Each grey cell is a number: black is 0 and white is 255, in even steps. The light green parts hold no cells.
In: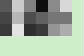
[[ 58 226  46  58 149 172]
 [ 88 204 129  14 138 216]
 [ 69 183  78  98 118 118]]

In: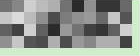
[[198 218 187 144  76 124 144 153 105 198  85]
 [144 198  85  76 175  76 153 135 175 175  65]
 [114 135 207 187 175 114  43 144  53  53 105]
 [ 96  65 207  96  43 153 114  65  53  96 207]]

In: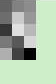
[[ 54 224 184]
 [109 202 151]
 [ 99 130 141]
 [121  88 213]
 [175  65   3]]

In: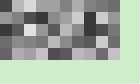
[[ 69 185 216 161 161 130 173 130 119 109]
 [100 173 161 195  78  90 185 173 109 195]
 [109 139 130 119 185 139 100  90 204 109]
 [151 130  78  57 139 161 204  57 204 151]
 [ 57  90 225 151  90 185 139  57  78 119]]

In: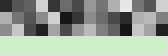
[[139 198  74  33 163  74 151 186 127  97  22 198 163  33]
 [175 117  86 139 209  22  54 139 108  74  43 175 186 127]
 [ 43  86  97 209  54 108  74 151 117 175 231 117  86 209]]

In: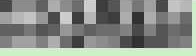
[[160 183 195 151  73 205  61 183  73  61 172  49 172 118 151 108]
 [129 160 160 129 172 108  61 151 139 129  73  49  85  85 118 129]
 [ 73 139 139  97 172 139 108 205  61  85 160 118 160  73 195 183]
 [ 97  97 118  85  97 151 118  97 108 108 129  73 129  85 108  97]]

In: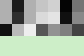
[[ 16 186 238  86 146 127  67]
 [176  46 176 218 228  16 136]
 [176  27 176 197 209   4 116]]

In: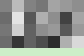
[[108 227  88 175 142  66 164]
 [118 208  98 142 153  88 153]
 [130 187 130 118 164 153 142]
 [108  54  98  77  44 175 217]]

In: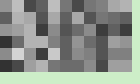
[[139 212 148  61 201  96 139 128  84 128 128]
 [148 190  73  96 190 118  73 118 128 168 179]
 [ 96 179 168  84 168  96 168  84 118 108  96]
 [148 159 179  61 139  84 108 139  61  96  61]
 [ 50 108 179 179 128  96 148 108  84 159 148]
 [ 50  73 159 179 118 108 108 139  73 159 159]]
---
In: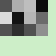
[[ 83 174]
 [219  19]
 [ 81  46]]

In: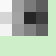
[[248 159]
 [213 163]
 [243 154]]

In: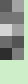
[[ 90 163]
 [117 118]
 [213 161]]

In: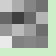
[[207 172]
 [103  62]
 [151 187]]

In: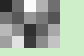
[[ 36 107]
 [118  88]
 [185 141]]

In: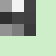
[[156 242]
 [ 47  67]
 [146 125]]

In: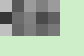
[[190  88]
 [ 54 109]
 [192 103]]
